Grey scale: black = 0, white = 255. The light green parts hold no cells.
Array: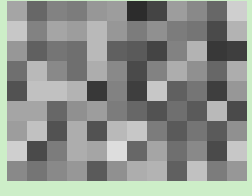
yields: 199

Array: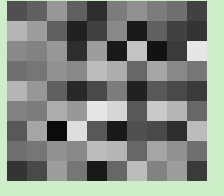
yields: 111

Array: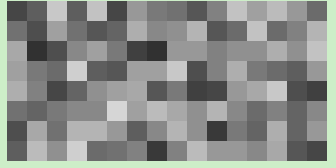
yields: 152

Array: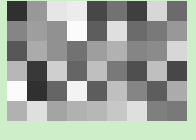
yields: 171

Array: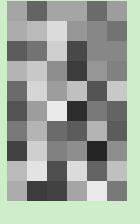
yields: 192

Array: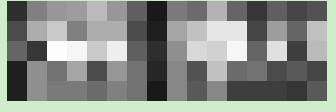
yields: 69

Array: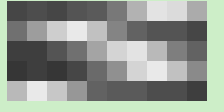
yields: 138

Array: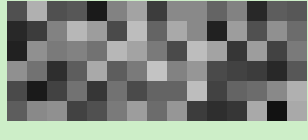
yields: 176

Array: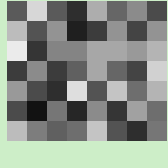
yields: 110
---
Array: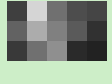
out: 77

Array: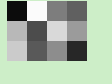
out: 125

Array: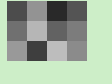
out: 41

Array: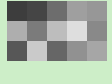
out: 159

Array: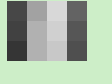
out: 216

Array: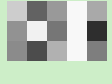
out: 248

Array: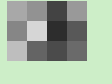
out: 67

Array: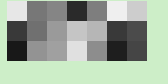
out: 239

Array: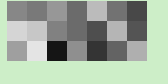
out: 114

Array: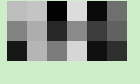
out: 10
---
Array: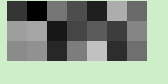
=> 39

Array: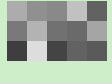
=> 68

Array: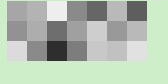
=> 46

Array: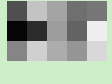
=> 172

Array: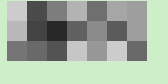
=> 83

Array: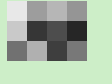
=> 62

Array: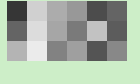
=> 130

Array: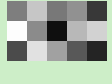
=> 161
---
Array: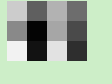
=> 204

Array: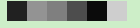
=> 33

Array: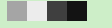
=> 165

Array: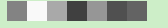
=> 131

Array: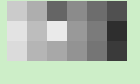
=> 203

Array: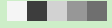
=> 245
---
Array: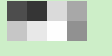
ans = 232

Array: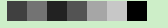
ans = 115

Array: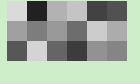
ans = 212

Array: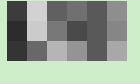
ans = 104

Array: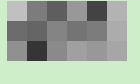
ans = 53

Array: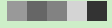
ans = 102
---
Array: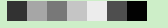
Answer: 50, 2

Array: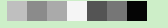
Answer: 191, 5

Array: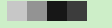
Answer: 199, 60

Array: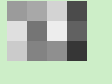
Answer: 155, 54

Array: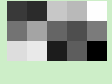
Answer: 57, 0

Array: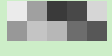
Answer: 235, 87

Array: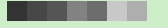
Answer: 51, 174

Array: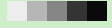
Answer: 237, 10

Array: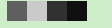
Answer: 95, 16
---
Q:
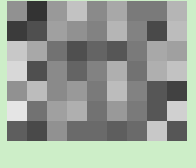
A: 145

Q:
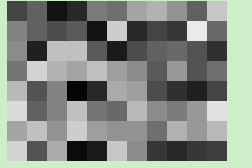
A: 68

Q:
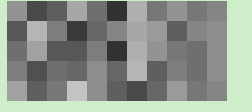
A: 147

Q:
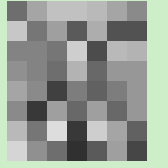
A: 110

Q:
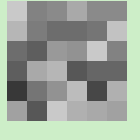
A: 201

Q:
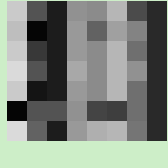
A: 202
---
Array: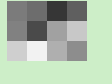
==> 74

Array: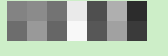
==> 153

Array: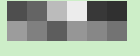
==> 128

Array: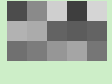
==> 171

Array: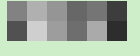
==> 207

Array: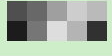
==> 118

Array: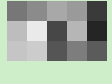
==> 234

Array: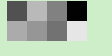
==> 150

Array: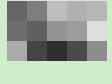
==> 96

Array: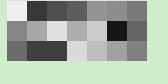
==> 167
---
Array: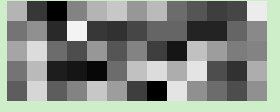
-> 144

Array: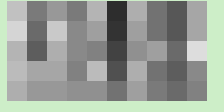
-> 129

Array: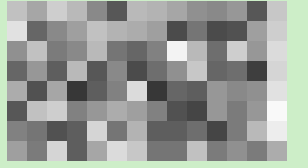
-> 172

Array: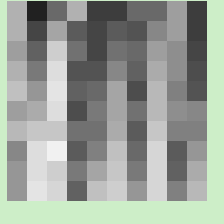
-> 184

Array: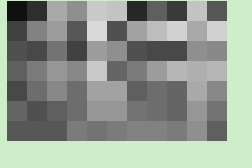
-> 95
